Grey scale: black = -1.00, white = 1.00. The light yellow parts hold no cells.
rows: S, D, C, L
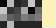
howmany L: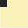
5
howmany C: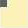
1
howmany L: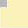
1

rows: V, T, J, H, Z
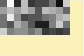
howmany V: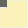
1
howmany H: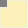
1
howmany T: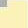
1
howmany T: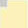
0
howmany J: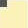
2

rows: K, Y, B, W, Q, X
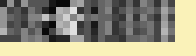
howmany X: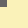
5
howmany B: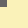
4
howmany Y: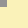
1
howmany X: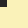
2
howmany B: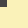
3
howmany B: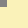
5

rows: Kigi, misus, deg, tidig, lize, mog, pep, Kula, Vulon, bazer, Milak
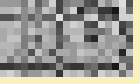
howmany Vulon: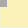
5
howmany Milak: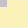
4
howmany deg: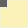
5
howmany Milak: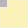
5

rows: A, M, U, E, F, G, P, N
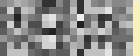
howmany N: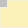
7
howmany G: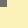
5
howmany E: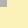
3

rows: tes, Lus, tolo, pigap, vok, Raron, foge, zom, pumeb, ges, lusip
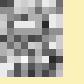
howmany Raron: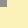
2
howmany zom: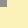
1
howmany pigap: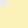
4
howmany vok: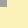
4

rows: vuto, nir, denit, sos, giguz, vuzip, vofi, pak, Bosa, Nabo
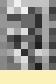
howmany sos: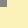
0
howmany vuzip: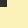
2
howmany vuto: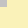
5
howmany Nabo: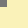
2

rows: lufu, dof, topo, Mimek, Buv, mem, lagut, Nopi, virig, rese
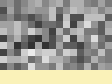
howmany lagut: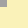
5
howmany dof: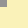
4
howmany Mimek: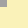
4
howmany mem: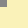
4
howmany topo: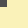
4

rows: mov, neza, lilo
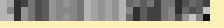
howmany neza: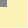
6
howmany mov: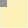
4
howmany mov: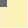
2
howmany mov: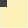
3

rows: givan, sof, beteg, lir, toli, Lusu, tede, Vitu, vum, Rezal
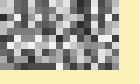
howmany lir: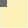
3
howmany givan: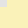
3
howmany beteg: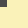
3
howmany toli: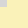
2
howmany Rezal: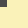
4

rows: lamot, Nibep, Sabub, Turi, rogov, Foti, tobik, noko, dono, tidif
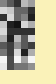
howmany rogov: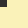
4
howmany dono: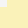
3
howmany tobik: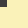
2

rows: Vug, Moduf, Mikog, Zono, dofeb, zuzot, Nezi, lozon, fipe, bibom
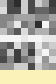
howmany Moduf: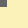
2
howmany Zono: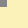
2
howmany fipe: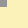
2
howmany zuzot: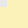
3
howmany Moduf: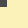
4
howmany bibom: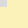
0
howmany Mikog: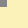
4

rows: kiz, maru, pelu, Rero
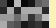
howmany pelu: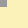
3
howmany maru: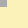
4

